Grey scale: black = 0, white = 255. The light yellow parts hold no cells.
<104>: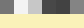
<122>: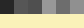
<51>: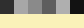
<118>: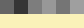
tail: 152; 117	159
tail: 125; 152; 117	159
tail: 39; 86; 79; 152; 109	144
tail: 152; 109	144
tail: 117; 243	199; 72; 66; 132

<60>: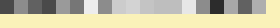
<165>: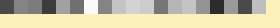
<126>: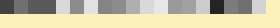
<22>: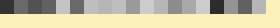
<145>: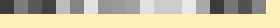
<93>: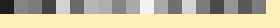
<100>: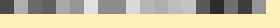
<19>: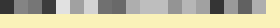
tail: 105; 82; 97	196; 105; 190; 182; 190; 154; 204; 182; 140; 168; 204; 44; 148; 97; 182
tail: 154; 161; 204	36; 124; 112; 211
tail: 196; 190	190; 231; 140; 44; 168; 97; 174
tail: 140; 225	132; 140; 174; 217; 231; 154; 161; 204; 36; 124; 112; 211

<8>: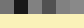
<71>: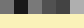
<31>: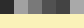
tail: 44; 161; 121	81; 67; 169
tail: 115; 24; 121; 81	67; 175
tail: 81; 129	137

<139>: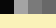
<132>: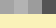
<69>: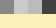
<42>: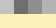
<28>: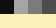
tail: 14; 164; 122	77
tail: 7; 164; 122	104

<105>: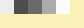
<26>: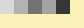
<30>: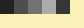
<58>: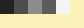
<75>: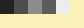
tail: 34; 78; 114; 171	55
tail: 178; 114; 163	55
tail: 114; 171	55
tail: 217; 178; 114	163; 55
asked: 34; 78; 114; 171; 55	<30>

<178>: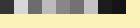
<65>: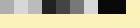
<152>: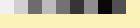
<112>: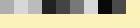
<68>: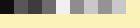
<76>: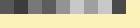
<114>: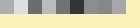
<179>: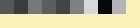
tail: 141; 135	167
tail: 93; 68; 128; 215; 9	180
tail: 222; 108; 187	114; 53; 141; 135; 167
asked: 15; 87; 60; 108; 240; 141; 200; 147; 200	<68>
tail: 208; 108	187; 114; 53; 141; 9; 80
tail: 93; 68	128; 215; 9; 180

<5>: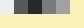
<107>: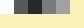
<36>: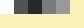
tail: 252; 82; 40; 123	153
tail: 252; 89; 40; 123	161
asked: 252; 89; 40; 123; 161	<107>
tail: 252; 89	40; 123; 161
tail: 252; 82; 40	123; 153

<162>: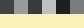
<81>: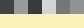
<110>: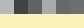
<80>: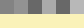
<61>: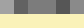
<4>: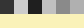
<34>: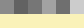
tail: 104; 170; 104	184
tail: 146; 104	170; 104; 184
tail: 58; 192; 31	124
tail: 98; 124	124; 86; 138
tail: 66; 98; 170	104; 111

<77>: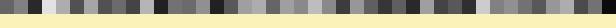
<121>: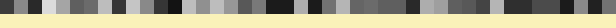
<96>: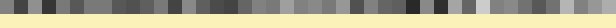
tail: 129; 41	226; 173; 81; 165; 81; 107; 68; 181; 33; 114; 107; 144; 33; 88; 159; 173; 101; 159; 137; 189; 137; 60; 151; 95; 54; 95; 41; 159; 68; 88; 47; 204; 129; 144; 114; 88; 151; 173; 75; 114; 11
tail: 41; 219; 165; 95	107; 189; 54; 197; 137; 54; 19; 189; 144; 189; 151; 88; 121; 27; 27; 173; 27; 114; 181; 101; 107; 95; 95; 41; 173; 159; 95; 88; 68; 181; 47; 47; 75; 75; 27; 137; 33; 114
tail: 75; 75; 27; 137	33; 114
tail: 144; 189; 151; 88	121; 27; 27; 173; 27; 114; 181; 101; 107; 95; 95; 41; 173; 159; 95; 88; 68; 181; 47; 47; 75; 75; 27; 137; 33; 114
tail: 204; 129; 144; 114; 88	151; 173; 75; 114; 11
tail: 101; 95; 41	137; 47; 165; 101; 204; 129; 137; 114; 88; 114; 181; 129; 151; 173

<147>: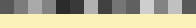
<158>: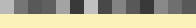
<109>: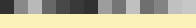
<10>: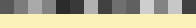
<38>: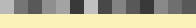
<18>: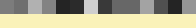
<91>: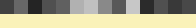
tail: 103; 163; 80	36; 149
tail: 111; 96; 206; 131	199; 65

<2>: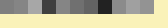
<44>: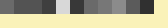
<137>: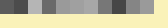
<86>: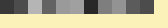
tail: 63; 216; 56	106; 119; 139; 91; 48
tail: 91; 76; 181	106; 154; 160; 167; 119; 70; 133; 154
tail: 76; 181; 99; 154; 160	40; 126; 147; 91; 76

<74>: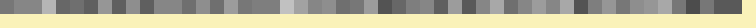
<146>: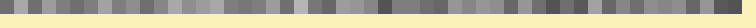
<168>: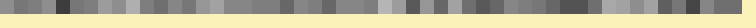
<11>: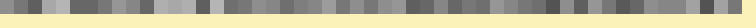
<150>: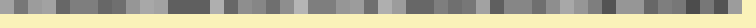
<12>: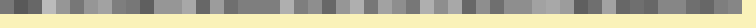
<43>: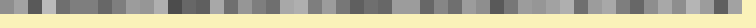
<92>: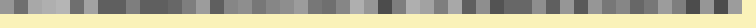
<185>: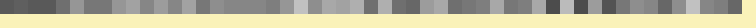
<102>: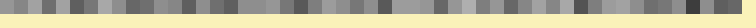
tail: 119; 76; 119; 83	156
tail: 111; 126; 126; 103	126; 156; 150; 175; 76; 103; 95; 168; 111; 150; 126; 111; 168; 175; 126; 156; 119; 95; 111; 103; 156; 156; 103; 134; 111; 156; 142; 89; 119; 156; 150; 162; 175; 111; 156; 168; 126; 103; 142; 168; 142; 181; 156; 95; 162
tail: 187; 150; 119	150; 162; 126; 119; 95; 150; 150; 168; 103; 156; 111; 126; 126; 126; 175; 126; 142; 103; 150; 175; 119; 162; 142; 119; 175; 142; 168; 103; 142; 111; 142; 142; 162; 168; 156; 95; 111; 162; 103; 111; 103; 134; 134; 111; 103; 126; 134
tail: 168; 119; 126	168; 76; 187; 76; 156; 83; 119; 142; 134; 103; 142; 193; 134; 126; 103
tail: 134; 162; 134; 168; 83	126; 156; 162; 142; 111; 119; 142; 61; 142; 95; 103

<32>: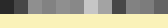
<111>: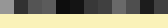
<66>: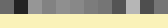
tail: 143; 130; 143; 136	198; 163; 71; 130; 124; 99
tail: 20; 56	64; 105; 78; 28; 64

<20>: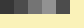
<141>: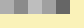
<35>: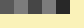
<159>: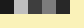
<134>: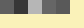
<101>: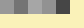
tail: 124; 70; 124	40
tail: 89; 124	70; 124; 40
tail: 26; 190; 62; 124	40

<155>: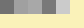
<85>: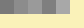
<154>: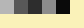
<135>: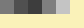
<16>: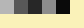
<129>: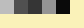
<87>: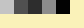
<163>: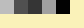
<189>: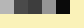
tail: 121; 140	154; 127; 168
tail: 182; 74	61; 148; 10
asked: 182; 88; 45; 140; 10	<154>
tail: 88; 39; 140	10
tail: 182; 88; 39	140; 10
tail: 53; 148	10

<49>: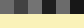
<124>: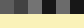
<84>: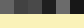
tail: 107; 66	115; 31; 107; 23
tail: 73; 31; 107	23
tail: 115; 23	107; 23
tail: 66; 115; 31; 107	23
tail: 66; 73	31; 107; 23

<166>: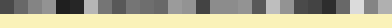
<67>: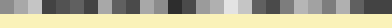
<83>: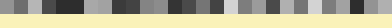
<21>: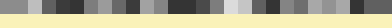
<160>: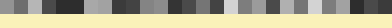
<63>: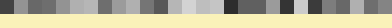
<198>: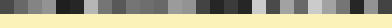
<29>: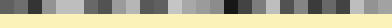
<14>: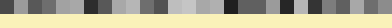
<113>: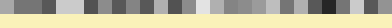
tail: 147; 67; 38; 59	38; 203; 74; 162; 104; 203; 162; 117; 38; 147; 67
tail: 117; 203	88; 147
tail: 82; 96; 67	168; 96; 74; 168; 140; 45; 74; 155; 176; 227; 197; 96; 74; 125; 182; 162; 125; 176; 96; 67; 67

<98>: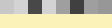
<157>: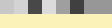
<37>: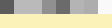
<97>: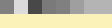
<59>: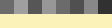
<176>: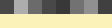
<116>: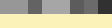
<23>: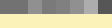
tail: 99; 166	166; 92; 107; 49
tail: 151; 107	80; 136; 49
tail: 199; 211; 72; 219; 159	64; 151; 151
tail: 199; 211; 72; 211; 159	64; 159; 151
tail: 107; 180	173; 249

